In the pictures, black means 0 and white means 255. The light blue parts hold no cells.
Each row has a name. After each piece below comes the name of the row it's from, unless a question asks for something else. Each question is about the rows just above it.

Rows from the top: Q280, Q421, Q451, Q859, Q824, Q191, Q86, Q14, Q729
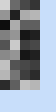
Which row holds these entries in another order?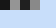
Q191
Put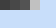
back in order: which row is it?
Q86
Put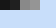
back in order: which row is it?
Q191

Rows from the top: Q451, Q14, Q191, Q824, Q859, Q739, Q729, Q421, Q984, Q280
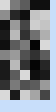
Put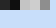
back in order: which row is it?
Q14
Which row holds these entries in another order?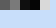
Q859
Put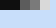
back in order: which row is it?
Q451
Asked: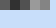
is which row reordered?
Q739
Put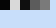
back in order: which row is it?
Q859
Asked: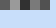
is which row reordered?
Q984
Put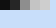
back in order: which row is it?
Q14

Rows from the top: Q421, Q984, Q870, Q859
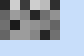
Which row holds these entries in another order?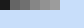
Q870
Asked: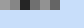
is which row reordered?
Q984
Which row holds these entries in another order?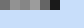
Q870
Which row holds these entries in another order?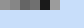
Q870
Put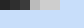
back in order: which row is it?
Q421
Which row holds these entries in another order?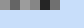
Q984

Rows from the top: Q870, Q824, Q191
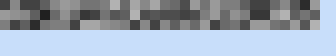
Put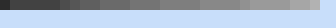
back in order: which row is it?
Q191
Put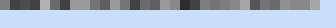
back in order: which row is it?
Q870

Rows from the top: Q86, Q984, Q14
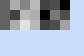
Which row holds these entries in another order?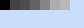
Q86
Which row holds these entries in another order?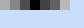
Q86
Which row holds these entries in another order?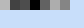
Q86

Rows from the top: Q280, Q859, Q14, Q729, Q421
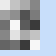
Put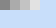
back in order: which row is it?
Q729
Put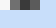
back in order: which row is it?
Q14
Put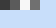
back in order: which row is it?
Q14
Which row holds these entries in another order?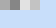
Q729

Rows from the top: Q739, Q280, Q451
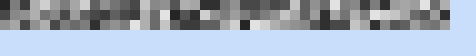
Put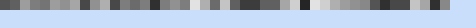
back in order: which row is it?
Q451
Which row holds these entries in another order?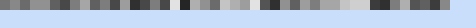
Q451
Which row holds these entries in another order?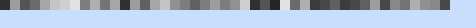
Q280
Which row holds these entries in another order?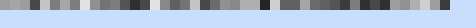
Q280
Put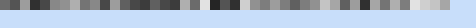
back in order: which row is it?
Q280
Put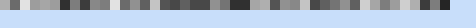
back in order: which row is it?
Q739
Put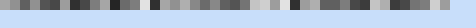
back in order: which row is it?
Q280

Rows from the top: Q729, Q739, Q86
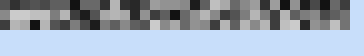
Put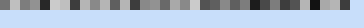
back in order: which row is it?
Q86
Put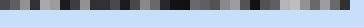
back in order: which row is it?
Q729
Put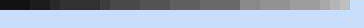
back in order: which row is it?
Q729
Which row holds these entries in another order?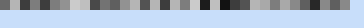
Q739
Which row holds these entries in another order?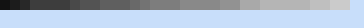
Q86
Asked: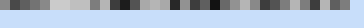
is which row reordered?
Q739

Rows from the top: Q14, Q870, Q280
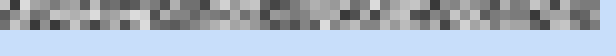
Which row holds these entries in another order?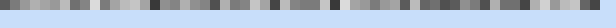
Q14
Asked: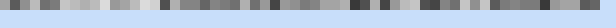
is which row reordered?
Q870
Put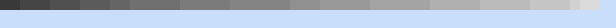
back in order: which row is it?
Q280
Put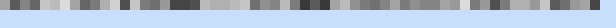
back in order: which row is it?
Q14
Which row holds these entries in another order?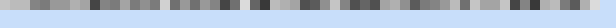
Q870

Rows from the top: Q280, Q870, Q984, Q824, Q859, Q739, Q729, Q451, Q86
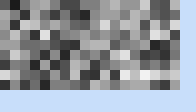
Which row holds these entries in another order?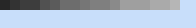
Q86
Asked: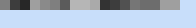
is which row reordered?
Q859
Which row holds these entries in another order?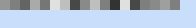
Q824
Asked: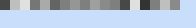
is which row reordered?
Q824
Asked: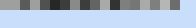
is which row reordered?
Q729
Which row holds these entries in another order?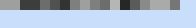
Q86
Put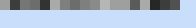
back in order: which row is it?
Q86

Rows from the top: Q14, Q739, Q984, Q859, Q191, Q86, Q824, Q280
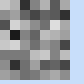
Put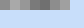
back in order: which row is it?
Q280
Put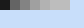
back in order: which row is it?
Q859
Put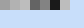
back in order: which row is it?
Q859
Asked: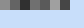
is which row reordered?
Q824

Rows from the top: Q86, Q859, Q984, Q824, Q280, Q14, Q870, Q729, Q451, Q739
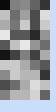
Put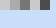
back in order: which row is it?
Q984
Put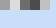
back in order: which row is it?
Q859
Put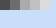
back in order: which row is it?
Q451

